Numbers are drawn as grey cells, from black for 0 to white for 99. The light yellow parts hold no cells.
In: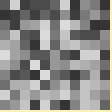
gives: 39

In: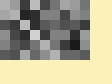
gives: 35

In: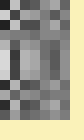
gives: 48

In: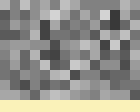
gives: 35

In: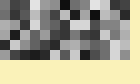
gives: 55
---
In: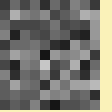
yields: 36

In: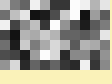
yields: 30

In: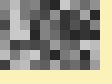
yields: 73

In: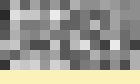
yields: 47

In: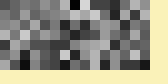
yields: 43

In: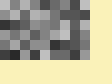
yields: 46

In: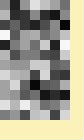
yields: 87

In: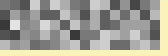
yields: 32

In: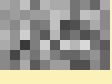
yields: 53
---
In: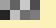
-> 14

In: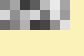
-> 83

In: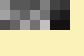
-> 63

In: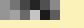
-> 58

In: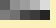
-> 48

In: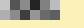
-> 68

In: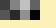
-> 33

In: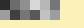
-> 61

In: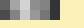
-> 29

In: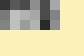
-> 47
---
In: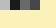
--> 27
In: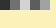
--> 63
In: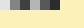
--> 17
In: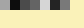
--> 47
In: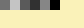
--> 0
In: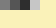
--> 77
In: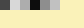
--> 75
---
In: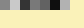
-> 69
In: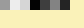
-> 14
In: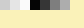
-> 67
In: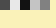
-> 50
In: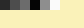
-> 97
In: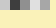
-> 65
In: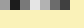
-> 25
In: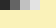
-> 88
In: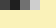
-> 80
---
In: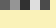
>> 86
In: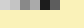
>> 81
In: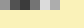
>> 85
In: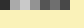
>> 78
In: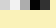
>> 94
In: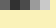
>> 78
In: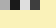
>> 86
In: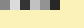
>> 85
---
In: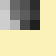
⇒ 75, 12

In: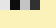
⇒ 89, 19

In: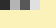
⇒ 17, 87

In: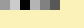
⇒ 60, 34

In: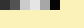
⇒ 19, 2

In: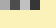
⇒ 66, 21

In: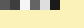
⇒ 34, 10

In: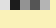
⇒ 87, 70

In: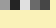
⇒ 60, 27
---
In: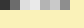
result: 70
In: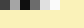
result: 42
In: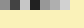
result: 59
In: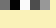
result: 97
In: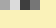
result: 85
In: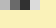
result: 41
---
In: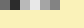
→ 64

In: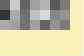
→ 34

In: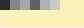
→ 69

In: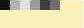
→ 24

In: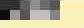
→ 42

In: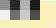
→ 69
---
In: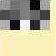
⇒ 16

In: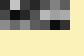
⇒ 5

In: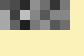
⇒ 34

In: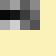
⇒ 44

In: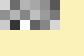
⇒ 52

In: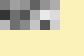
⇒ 33
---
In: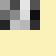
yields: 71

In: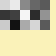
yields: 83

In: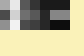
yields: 5

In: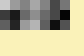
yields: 6

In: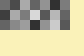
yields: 79

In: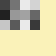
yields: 91

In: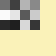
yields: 84

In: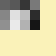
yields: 69
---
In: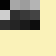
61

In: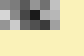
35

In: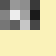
55

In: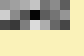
67

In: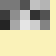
32

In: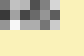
71

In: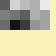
73

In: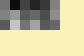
26

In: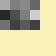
53

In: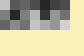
39
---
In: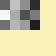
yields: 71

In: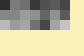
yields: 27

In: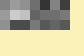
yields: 34

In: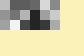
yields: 14

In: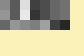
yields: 62

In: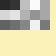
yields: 52

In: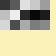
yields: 66

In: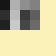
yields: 78

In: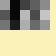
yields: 67

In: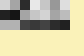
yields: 26
